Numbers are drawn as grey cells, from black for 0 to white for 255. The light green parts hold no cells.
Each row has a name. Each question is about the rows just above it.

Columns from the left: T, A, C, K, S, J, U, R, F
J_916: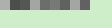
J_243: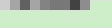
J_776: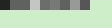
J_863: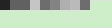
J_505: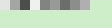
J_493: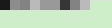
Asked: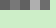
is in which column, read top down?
U
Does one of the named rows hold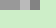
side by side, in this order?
no
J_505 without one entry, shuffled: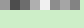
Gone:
[228]
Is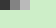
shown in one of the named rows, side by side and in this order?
yes
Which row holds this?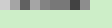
J_243

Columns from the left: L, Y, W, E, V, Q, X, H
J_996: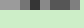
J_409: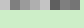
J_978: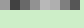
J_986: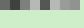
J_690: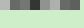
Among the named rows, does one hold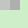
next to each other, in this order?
no
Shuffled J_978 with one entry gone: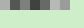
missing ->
[146]
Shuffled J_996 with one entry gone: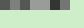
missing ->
[137]

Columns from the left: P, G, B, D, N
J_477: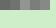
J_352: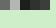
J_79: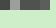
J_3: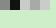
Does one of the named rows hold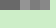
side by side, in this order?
no
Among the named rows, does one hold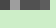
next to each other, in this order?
yes
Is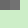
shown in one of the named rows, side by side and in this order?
yes
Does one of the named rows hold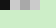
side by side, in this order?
yes
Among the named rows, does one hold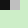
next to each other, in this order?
no
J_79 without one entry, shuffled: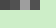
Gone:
[93]
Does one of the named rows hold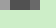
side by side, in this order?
no

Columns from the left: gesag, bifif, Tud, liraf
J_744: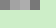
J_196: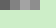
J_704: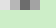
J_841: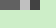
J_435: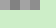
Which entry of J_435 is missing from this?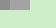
[130]
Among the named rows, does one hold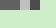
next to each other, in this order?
no
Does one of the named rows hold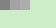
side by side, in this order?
yes
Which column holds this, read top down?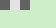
gesag
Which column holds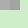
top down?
Tud
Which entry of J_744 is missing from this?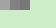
[173]

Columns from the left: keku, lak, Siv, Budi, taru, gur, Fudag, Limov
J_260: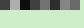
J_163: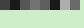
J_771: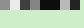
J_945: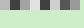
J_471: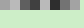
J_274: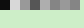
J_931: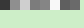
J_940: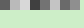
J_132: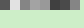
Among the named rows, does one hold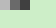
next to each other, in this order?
no
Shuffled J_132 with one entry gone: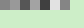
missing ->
[74]
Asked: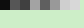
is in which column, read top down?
Siv
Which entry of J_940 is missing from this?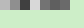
[196]
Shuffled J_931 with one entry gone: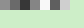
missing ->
[124]
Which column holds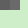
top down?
Fudag

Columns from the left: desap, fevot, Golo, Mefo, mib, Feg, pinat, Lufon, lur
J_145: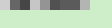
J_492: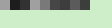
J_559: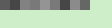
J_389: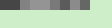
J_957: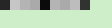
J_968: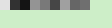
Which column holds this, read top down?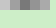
Mefo
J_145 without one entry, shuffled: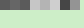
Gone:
[81]
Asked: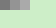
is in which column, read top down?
Mefo
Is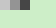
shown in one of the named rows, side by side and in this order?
no
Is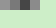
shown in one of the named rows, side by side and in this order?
yes
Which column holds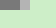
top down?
Feg

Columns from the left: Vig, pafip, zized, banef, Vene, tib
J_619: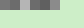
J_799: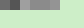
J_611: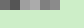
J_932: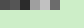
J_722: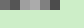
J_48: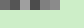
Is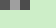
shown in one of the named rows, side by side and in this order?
yes
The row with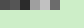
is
J_932
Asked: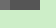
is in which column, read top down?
pafip
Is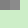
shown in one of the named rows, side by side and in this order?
yes
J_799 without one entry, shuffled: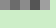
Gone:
[148]
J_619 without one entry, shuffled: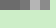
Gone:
[96]
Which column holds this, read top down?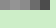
tib

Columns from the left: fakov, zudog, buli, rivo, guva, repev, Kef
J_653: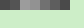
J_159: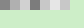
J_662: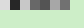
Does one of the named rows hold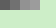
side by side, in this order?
no
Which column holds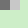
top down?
guva
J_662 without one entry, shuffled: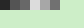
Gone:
[200]
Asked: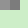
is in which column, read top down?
rivo
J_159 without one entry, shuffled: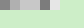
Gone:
[209]
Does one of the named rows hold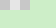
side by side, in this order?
yes
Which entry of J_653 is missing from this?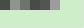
[94]

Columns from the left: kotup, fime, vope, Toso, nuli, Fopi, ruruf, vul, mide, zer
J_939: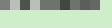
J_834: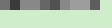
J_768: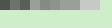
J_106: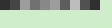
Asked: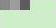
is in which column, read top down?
ruruf
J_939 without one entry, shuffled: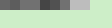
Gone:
[125]
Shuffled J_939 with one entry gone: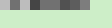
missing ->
[102]
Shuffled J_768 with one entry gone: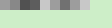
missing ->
[145]
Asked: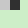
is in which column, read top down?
zer
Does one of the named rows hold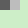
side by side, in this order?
yes
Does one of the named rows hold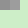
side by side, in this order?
yes

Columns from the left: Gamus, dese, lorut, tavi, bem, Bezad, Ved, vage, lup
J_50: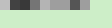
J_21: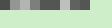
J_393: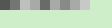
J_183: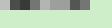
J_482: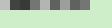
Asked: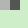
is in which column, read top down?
bem
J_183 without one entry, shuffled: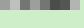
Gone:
[57]
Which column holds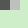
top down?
Gamus
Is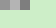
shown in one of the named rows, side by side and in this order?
yes
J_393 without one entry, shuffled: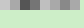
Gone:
[106]
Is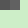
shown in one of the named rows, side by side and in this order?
no

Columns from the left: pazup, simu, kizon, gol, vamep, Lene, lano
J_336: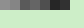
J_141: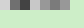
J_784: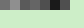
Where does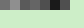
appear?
J_784
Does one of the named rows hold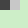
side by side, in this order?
yes
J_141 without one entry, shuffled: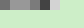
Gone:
[200]
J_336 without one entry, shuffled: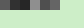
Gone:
[133]
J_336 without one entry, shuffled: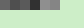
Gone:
[38]

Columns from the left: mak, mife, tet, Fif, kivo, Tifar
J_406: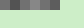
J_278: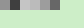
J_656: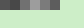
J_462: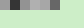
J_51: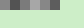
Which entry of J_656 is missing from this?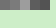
[72]
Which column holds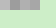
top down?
Fif
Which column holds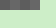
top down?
Tifar
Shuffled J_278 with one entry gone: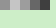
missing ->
[187]
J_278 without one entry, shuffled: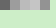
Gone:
[63]

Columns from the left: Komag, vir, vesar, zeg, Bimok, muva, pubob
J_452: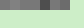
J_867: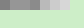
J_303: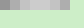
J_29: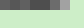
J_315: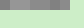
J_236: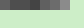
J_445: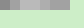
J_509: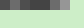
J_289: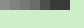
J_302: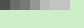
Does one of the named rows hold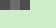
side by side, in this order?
yes
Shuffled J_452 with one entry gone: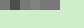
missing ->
[108]
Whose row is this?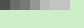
J_302
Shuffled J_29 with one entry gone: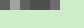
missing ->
[87]
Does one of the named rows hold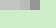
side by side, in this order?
no
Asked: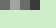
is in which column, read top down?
muva
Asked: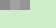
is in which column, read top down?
pubob

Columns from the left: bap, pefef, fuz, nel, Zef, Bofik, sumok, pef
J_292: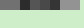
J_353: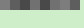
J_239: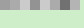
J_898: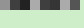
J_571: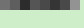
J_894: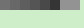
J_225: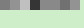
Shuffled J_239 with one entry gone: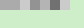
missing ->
[159]
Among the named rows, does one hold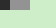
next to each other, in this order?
no
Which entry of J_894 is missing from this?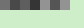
[104]

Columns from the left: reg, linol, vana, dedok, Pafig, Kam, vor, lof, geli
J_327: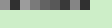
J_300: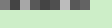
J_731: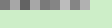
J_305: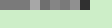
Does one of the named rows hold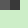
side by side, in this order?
yes
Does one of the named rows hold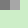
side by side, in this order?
yes
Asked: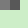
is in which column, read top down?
dedok
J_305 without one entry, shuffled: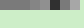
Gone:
[111]
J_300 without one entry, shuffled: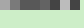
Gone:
[79]

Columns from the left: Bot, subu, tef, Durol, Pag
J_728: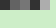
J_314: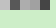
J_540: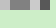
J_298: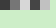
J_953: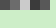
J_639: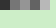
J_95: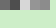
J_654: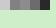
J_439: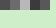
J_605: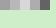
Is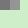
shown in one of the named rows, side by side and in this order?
yes
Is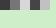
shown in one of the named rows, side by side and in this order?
yes
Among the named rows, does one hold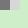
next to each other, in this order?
yes

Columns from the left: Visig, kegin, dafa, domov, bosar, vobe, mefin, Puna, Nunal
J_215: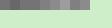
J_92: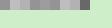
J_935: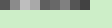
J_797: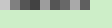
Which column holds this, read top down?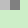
mefin
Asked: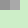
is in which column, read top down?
domov
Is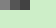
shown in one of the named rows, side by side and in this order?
yes

